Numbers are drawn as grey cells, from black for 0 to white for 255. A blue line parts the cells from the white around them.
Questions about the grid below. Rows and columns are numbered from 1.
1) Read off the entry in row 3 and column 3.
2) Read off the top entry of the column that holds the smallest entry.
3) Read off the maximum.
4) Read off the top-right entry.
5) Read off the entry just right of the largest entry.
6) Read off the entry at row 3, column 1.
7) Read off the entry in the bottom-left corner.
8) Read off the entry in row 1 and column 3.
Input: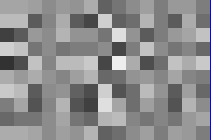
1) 153
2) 165
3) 238
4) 125
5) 172
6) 64
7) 172
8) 159

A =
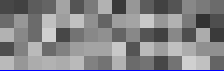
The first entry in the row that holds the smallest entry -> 107
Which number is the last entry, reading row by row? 100
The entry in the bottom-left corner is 186
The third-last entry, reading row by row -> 208
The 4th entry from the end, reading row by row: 115
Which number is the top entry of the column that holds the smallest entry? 122
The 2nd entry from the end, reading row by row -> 193
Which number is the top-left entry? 71
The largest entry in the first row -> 178
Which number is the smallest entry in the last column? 58
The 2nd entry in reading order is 65
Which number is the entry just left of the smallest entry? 122
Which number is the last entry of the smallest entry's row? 78
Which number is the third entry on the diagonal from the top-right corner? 78
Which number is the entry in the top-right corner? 107
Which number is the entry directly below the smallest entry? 172
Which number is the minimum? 50
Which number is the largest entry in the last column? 144
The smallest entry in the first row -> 58
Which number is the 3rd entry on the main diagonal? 107

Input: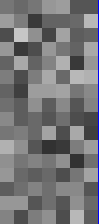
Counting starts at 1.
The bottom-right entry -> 93
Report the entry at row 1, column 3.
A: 118
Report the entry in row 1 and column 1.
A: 118
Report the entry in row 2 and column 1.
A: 157
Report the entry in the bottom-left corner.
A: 131
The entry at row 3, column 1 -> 77
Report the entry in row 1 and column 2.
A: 105
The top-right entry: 85
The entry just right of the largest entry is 144
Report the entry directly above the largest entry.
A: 125

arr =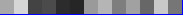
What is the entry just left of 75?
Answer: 67
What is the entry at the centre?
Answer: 154
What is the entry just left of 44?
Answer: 75

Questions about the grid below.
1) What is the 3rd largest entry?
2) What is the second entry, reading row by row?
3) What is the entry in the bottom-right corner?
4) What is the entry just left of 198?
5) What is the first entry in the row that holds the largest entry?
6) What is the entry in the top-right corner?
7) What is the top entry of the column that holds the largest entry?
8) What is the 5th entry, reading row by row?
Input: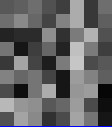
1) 184
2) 95
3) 22
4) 123
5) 56
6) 110
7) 172
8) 62

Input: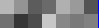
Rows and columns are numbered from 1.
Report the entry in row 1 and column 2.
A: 148
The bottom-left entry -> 113
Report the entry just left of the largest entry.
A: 76
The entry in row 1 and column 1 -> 183

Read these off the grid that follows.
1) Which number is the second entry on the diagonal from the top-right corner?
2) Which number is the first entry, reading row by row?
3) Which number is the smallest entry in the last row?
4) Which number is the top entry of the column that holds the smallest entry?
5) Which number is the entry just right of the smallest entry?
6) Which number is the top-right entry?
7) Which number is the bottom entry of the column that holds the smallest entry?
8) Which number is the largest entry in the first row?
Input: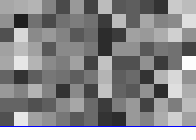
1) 138
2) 167
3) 44
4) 173
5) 113
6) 188
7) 231
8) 202
